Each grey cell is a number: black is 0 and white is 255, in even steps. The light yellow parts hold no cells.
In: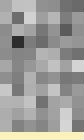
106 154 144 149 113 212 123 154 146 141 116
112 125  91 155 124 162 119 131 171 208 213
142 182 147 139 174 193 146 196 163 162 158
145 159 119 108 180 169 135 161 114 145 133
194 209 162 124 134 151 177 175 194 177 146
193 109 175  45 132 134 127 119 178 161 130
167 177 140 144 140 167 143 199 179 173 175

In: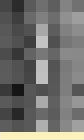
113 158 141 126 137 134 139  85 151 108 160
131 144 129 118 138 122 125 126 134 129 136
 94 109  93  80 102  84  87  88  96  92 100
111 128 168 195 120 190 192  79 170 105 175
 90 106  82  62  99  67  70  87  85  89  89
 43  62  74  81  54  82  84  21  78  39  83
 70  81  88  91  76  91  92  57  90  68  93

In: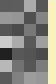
 86 132  77 159  75 124 151
171  80 120  89  84  87 156
 93 149  75 171  88 114 129
 92 152  85 203  32 184  90

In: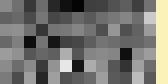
114 202 155 113 157 109  90
 63 110  98 102 139 160 188
 94 133  80 100  15  51  82
 82 120 150 109 133  86  90
 65 110  79 116 138 144 158
 63  90 115  94 133 172 106
  4 104 133  71  86  21  93
 16  80 120  66 174 231  82
 39  71 117  21  95 147 159
108 118  54 116 103  58  38
 56  75 113  13  87 138 159
112 105 144 127 145 109  76
138  98 141 104 156 139 123

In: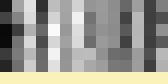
127  79 144  90 184 177
 65  63  66  62  80  63
158 184 182 184 156 157
104  67  89  65 105 118
141 142 140 144 109 120
154 153 146 154 145 157
149 115 125 109 188 168
210 240 221 217 187 195
165 163 152 161 148 149
189 211 250 214 242 224
 49  72 105  75 106 108
224 217 176 216 183 204
164 132  61 116 123 112
 23  68   9  10  59  37

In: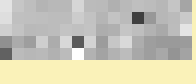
165 201 228 155 163
197 187 188 154 148
183 183 169 154 168
188 152 178 158 158
191  63 190 173 168
185 187 197 217 188
176 195 176 198 178
186 181 173 156 163
187 194 195 211 178
214 204 192  90 254
184 188 195 216 187
184 188 188 172 177
180 190 186 206 185
190 191 185 158 183
198 192 195 171 187
227 222 207 144  97

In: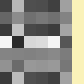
160 131 164  86 124 119 161
 64 112  60 245 137 153  64
 77 120  69 219 132 149  74
 79 112  73 215 129 152  79
184 140 193  43 131 107 187
 66 102  58 245 132 146  58

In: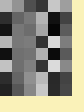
158  67  92 125  90 137  67  71
199  17   6 217  11 219  41  42
 53 179 165  51 176  52 185 199
 79 120 109 124 116 128 144 135
147 101 119 120 112 111 101  87
182  46  20 183  16 194  45  34
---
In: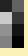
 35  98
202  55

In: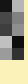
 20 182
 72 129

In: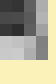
56 52
73 75

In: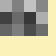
174 128
 65 106

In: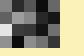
132  43
 97 157

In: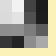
220 242
218 227

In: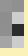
148 144
142 205

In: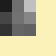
 28 111
 70 114

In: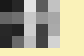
 24  39
102 112
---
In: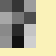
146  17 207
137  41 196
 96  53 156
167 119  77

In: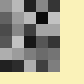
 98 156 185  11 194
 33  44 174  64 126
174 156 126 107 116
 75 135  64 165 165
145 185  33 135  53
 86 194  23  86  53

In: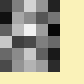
 96 189 241 157   7
 53 127 211 148  34
105 139 200  96  25
 74 148 179 157  43
 16 167 139  85 117
200  63  74 127 105

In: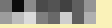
157 188 218 127 105 206  95 176
116  12 139  74  83  65  95 148

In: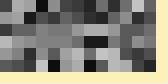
 67 172 161  14 141  67  58  37 110  47 110 195  99
184 151 141 129 129 129 110  26  26 120  89 141 120
 58  99  99 129 120 120 151 172 172 151  89  89 110
 89  78  58 195  14 151 172  14  89 184 172  67  37
151 129  47 141  89 161 184 110 195 184  78  58  78
151 161  26  78  58  99  78  47  37  99 141  47  78

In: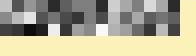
138 186 227  84 115  75  54 126  75 186 106 168  95 115  95
196  84 149 115  42  95 126 126  42 207 168 126 217 168  42
 65  54  13  31 237  54 159 138 248 177 159 106  54 186  65
